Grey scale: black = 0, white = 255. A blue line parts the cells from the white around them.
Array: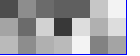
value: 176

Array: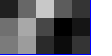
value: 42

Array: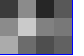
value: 78

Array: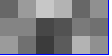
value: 59

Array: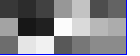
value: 241

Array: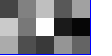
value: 57

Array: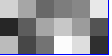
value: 115

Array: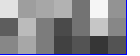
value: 124

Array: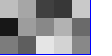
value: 229
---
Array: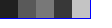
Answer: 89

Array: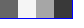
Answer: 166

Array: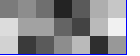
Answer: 58

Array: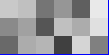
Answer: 95

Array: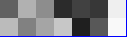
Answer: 55

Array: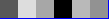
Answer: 146
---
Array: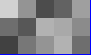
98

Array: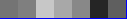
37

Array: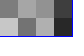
146

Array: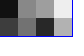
158

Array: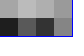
175

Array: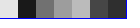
70

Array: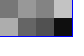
131
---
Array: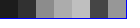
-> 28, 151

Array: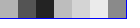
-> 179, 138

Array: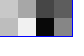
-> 200, 134

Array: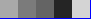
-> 169, 212

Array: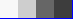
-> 248, 61

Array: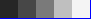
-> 38, 244

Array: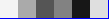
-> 244, 223

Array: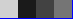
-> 209, 117

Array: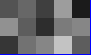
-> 83, 93
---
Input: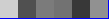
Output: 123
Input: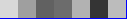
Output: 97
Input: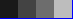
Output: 109
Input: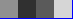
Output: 90
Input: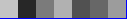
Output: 123
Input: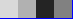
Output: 36
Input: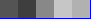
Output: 136
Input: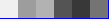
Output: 178
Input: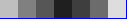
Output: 86
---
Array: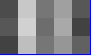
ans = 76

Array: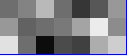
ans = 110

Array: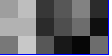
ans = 158

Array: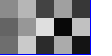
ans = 139

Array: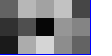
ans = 99

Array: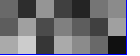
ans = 105

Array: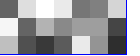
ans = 100
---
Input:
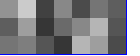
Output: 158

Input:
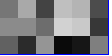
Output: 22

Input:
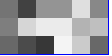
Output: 203

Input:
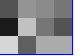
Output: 171

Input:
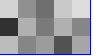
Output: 82

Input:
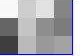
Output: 153
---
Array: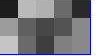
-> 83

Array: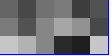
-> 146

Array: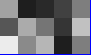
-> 53

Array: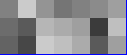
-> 59

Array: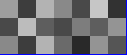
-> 94

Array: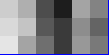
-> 141

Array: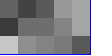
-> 131

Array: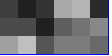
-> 115
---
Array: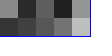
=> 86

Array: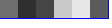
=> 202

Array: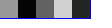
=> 98

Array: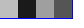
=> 26

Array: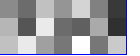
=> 254

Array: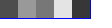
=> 119

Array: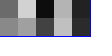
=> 66
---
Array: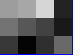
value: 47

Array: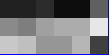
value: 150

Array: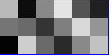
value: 106

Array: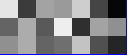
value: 100

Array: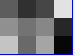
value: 165

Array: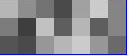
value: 151

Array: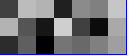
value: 1
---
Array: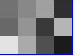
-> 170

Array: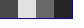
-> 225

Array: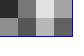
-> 86

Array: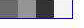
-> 149

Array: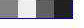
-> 238

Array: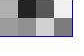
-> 144

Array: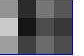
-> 64

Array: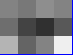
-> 100

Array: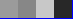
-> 135

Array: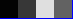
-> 55
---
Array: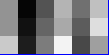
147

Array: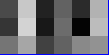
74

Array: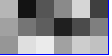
182

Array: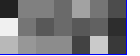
34

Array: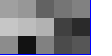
160

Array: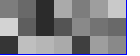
125

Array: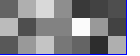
100

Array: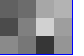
97

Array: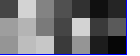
69

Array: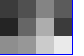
59
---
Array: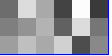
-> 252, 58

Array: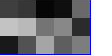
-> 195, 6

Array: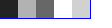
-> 255, 34

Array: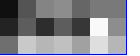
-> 249, 16

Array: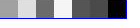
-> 245, 2

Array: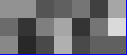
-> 218, 40

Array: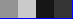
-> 202, 22

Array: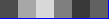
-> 216, 57

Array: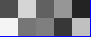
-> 245, 35
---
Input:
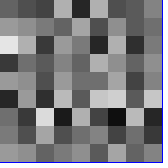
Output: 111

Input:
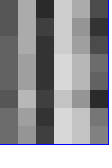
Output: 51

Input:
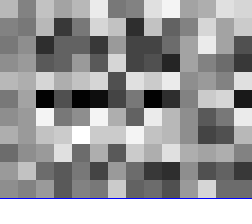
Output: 203

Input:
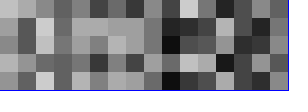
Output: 118

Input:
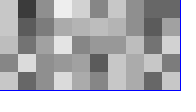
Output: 161

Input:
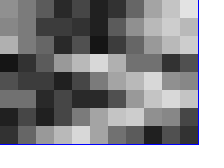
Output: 185
